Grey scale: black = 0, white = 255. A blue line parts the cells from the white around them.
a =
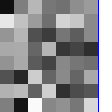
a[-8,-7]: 16
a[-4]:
[147, 169, 91, 68, 136, 118, 111]
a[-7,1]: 193
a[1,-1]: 138
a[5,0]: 82
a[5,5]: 101
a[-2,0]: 178
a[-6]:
[149, 182, 80, 60, 118, 93, 138]
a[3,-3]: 55
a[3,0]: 169
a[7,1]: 21
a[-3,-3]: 138
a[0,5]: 142

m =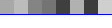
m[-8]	168
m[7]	207
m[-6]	132

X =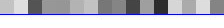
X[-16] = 195
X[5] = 179
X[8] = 133
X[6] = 194
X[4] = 150

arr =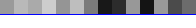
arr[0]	154
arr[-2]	75
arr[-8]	123
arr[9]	152

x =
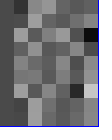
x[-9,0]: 74
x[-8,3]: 100
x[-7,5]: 80
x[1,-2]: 111
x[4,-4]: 93
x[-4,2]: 121
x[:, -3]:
[100, 89, 153, 98, 135, 125, 97, 87, 89]
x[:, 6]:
[96, 132, 11, 75, 138, 146, 197, 133, 135]
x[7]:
[74, 68, 157, 112, 87, 99, 133]
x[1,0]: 74
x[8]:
[74, 72, 158, 105, 89, 105, 135]
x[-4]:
[74, 118, 121, 89, 125, 89, 146]
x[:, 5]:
[88, 111, 80, 135, 78, 89, 40, 99, 105]

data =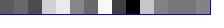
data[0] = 91
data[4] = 234
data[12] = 118

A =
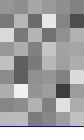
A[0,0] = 150
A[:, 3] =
[153, 231, 113, 197, 183, 149, 158, 129, 134]
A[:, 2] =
[167, 107, 180, 129, 122, 144, 148, 177, 124]
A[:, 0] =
[150, 121, 217, 151, 192, 140, 174, 134, 186]
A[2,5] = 177
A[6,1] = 240
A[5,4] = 130
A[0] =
[150, 143, 167, 153, 143, 130]
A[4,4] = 160
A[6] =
[174, 240, 148, 158, 61, 156]
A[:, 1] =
[143, 182, 121, 172, 96, 94, 240, 141, 187]
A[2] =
[217, 121, 180, 113, 144, 177]

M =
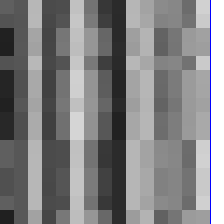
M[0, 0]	95
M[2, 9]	159
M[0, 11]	139
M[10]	[95, 87, 182, 75, 77, 192, 115, 56, 43, 182, 163, 138, 134, 108, 207]
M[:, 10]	[163, 167, 180, 179, 167, 182, 182, 180, 182, 182, 163, 163, 168, 168, 163, 179]
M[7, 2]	164
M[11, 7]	55
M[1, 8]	42
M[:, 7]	[55, 62, 102, 104, 62, 92, 93, 102, 87, 87, 56, 55, 65, 65, 56, 104]
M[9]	[40, 79, 171, 64, 112, 213, 146, 87, 34, 167, 182, 109, 125, 154, 169]
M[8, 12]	125
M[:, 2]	[183, 184, 165, 162, 184, 169, 169, 164, 171, 171, 182, 183, 183, 183, 183, 162]
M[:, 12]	[135, 134, 118, 117, 134, 123, 123, 118, 125, 125, 134, 135, 133, 133, 134, 117]
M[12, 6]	123
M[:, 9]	[182, 183, 159, 156, 183, 164, 164, 158, 167, 167, 182, 182, 182, 182, 182, 156]
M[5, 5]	208
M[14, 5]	192
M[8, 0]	40
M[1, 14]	202
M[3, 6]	150
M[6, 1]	81
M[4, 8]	42
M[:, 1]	[87, 86, 87, 88, 86, 81, 81, 87, 79, 79, 87, 87, 87, 87, 87, 88]
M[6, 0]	37
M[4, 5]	198
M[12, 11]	129
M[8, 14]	169

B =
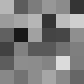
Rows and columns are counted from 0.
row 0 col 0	183
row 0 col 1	92
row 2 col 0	96
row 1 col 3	52
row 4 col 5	125
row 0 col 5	52
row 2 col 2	161
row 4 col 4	219
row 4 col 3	132
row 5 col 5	102
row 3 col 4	113

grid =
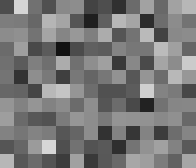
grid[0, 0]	77
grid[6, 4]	196
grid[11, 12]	97
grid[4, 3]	111
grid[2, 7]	172
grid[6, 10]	207
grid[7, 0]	149
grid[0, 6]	67
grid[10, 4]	79
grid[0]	[77, 213, 113, 80, 137, 141, 67, 78, 48, 107, 162, 104, 162, 183]
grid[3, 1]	159
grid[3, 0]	107
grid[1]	[125, 123, 103, 181, 165, 85, 31, 95, 183, 165, 44, 109, 140, 115]
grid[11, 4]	60
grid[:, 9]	[107, 165, 115, 119, 136, 87, 92, 73, 146, 54, 116, 167]
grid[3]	[107, 159, 73, 91, 18, 75, 96, 92, 132, 119, 119, 187, 160, 101]
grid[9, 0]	130
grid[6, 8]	81
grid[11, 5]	161
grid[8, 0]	158
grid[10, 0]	85
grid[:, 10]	[162, 44, 186, 119, 74, 149, 207, 34, 146, 131, 146, 158]
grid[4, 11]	165
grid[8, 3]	82
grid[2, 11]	66
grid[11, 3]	83
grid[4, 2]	127
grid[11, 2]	107
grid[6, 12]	122
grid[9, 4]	86
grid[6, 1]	100
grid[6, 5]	149

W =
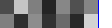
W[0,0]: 75
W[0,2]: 127
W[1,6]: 210
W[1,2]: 141
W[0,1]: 197
